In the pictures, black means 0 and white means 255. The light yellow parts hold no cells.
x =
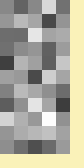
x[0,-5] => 136
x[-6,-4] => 153
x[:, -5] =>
[136, 150, 109, 112, 63, 160, 129, 93, 211, 149, 142]
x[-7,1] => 180
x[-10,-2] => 73
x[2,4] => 171
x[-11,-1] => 113
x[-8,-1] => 156
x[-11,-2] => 216
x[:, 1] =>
[99, 185, 108, 139, 180, 153, 186, 144, 176, 172, 110]
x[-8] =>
[112, 139, 149, 97, 156]
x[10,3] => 107
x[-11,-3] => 136

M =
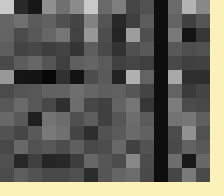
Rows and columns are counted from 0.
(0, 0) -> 201
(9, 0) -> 82
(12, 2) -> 82
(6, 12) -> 99
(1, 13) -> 64
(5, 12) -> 168
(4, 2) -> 102
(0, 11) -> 14
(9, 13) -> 145
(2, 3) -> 102
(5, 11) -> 14
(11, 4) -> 40
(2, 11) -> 14
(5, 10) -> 99
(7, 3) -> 72
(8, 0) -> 104
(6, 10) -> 68
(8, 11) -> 14
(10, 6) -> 72
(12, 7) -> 85
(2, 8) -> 36
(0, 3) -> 143
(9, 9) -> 106
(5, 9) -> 176
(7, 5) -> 108
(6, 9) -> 86
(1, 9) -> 63
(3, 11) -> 14
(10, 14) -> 88
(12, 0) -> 75
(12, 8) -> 101
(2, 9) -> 156
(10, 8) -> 104
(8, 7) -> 64
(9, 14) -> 81

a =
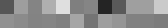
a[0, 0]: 86
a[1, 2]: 131
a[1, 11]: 124
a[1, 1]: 139
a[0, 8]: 89
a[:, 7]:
[36, 158]
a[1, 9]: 129
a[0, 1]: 158

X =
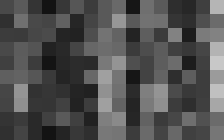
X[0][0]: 73
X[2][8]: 99
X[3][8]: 104
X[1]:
[48, 112, 73, 69, 97, 38, 69, 89, 151, 89, 114, 112, 53, 46, 79, 107]
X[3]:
[73, 92, 84, 34, 41, 69, 103, 109, 104, 59, 77, 92, 64, 56, 70, 179]
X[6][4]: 49
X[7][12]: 60
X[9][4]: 36
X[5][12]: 46
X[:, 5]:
[86, 38, 34, 69, 44, 44, 36, 34, 64, 56]
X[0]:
[73, 90, 52, 19, 55, 86, 60, 89, 105, 22, 111, 90, 46, 39, 63, 181]
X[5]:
[95, 99, 86, 58, 36, 44, 104, 160, 116, 22, 67, 99, 46, 94, 61, 155]
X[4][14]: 64
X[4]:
[64, 93, 60, 20, 39, 44, 42, 121, 148, 79, 67, 93, 108, 28, 64, 200]
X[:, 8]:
[105, 151, 99, 104, 148, 116, 112, 99, 138, 117]
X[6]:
[70, 148, 50, 54, 49, 36, 33, 145, 112, 43, 127, 148, 75, 57, 61, 192]
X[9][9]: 60
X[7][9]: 36
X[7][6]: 61
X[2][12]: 130
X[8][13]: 111
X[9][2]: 41

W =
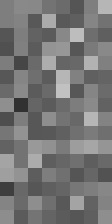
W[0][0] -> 126
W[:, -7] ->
[137, 131, 126, 128, 70, 133, 138, 49, 125, 147, 115, 115, 147, 104, 106, 91]
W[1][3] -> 171
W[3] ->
[80, 128, 91, 148, 151, 86, 122, 137]
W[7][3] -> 91
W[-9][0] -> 143
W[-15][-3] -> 95
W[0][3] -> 115
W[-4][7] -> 82
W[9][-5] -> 88
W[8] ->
[78, 125, 87, 142, 115, 104, 182, 131]
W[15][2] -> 116
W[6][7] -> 107
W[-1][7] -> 142
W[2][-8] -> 85
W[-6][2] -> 153
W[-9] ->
[143, 49, 101, 91, 107, 125, 138, 98]
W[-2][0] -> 132
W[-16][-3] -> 85
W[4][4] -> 101
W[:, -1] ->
[182, 114, 95, 137, 128, 100, 107, 98, 131, 111, 149, 105, 82, 135, 131, 142]
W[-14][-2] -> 110
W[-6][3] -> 145
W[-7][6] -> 123
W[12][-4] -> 112
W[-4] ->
[159, 147, 93, 126, 112, 85, 102, 82]
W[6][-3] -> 87
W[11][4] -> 102
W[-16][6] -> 127
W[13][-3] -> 119
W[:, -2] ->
[127, 133, 110, 122, 178, 96, 133, 138, 182, 123, 166, 94, 102, 126, 98, 95]
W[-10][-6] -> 91
